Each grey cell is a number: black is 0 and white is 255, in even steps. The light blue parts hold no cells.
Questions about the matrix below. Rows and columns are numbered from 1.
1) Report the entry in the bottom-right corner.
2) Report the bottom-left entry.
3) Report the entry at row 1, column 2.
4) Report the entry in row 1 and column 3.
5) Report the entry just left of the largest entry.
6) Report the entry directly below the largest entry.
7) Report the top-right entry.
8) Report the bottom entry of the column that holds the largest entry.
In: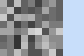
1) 83
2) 151
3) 83
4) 190
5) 202
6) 139
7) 97
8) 83

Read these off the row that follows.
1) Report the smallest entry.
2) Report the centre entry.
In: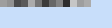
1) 45
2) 59

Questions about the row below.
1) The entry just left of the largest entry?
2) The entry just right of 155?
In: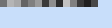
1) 44
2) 58

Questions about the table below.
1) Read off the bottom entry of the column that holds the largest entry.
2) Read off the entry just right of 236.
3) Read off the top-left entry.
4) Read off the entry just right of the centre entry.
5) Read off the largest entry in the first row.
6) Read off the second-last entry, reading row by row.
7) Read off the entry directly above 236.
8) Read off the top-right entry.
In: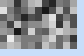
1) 193
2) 153
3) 165
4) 165
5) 193
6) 193
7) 139
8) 165

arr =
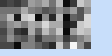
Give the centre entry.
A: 216
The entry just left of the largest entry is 99
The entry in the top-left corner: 57
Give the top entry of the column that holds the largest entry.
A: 57
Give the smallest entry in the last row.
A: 11
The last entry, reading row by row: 71
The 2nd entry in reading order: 71
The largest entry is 246
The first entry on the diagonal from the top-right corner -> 171
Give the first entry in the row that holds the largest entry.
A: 71
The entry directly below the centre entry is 187
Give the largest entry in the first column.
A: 128
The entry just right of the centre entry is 171
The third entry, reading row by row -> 57
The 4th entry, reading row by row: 84
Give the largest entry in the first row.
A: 201
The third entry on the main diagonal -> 26
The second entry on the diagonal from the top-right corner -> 84
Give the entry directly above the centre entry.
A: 143

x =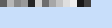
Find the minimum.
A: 24
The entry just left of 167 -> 109

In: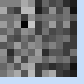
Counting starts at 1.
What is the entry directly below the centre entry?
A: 129
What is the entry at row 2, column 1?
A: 169
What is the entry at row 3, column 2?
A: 114
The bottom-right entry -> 29
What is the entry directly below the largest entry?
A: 129
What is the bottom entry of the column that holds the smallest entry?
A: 86
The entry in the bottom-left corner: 114
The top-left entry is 129
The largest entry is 199
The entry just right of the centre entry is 72
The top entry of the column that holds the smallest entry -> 169
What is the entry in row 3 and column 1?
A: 114
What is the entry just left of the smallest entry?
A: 156
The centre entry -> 129
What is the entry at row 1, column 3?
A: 129
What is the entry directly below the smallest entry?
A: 143
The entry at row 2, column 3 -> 60
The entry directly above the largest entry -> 143
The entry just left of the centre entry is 86
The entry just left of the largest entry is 4
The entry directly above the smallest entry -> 60
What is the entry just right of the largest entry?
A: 60
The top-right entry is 29
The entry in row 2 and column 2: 86
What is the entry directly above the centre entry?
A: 60
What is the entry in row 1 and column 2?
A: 129
